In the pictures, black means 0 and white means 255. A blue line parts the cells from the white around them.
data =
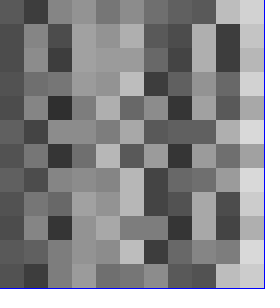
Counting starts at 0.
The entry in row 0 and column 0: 89
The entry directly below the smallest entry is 140
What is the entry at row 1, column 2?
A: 76
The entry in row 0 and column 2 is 133
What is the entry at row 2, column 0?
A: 76
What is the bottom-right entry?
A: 204
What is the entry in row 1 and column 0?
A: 76
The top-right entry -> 210
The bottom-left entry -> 82
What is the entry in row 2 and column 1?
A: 140
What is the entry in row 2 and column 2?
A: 61
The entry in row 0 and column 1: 61
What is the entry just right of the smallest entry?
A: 125

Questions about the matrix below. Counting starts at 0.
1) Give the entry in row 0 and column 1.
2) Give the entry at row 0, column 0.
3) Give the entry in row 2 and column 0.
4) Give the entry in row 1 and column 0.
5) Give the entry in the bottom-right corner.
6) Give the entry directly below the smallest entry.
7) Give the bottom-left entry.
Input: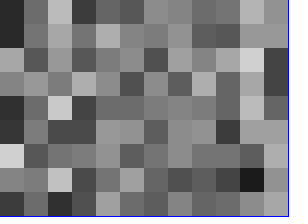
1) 108
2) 41
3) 167
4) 41
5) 167
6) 140
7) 60

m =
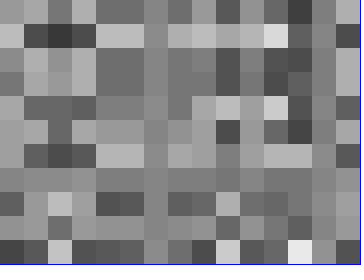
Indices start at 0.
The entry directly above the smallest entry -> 118
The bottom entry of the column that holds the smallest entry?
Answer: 195
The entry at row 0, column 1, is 167
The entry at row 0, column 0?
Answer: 153
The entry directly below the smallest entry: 146
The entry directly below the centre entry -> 167
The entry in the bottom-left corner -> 69
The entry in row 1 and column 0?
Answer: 188
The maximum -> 233
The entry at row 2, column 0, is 139
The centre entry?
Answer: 146
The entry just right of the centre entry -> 159
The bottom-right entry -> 82
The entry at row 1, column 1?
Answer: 76
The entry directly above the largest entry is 95
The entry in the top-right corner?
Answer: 175
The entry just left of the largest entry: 103
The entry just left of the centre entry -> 133

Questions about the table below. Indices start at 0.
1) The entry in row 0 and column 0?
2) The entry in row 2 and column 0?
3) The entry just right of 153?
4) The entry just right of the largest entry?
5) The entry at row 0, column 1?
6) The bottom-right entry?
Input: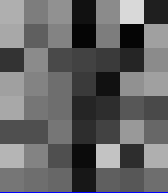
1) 175
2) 51
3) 103
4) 31
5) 125
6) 110

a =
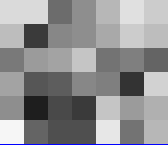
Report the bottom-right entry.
183
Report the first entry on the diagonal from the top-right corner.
204
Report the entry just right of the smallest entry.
73
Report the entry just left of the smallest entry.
142
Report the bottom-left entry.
246
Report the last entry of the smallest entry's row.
176
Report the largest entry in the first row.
224
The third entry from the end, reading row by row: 231
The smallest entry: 30
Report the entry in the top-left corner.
218
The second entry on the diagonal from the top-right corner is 204
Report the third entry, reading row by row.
108
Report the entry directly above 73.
93

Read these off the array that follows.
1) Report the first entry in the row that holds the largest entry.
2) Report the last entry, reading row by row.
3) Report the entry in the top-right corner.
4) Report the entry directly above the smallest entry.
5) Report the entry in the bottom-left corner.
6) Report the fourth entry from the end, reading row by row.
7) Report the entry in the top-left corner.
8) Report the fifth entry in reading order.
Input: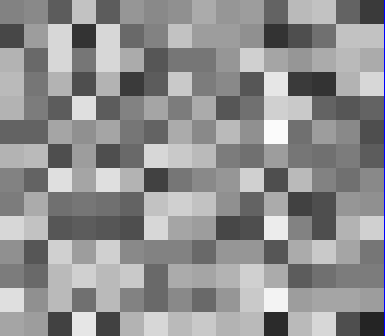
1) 99
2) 36
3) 58
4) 157
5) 165
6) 186
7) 130
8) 92

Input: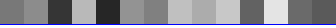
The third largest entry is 192
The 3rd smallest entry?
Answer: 90
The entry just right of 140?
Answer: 53
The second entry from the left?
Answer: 140

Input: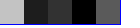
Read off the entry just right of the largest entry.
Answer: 29
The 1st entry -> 195
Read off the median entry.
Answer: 50

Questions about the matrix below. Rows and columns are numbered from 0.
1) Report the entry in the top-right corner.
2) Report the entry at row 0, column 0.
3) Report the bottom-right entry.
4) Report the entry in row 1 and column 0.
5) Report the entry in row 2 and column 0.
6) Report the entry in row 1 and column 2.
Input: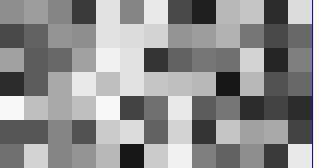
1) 219
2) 141
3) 233
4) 72
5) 161
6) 148

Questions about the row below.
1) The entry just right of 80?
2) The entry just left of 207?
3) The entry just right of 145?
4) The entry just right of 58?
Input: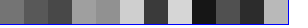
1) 44
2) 145
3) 207
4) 214

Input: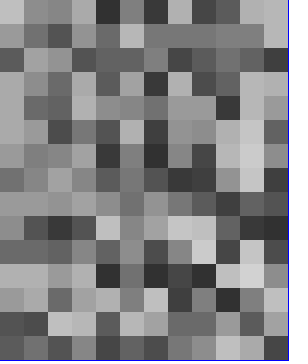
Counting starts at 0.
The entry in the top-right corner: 183
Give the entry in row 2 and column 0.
91
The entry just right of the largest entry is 141
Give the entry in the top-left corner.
191
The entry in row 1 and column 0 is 154
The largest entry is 210
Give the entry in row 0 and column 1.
141
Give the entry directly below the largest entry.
127
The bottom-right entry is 70
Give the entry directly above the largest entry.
197
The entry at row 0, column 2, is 134
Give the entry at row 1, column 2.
83
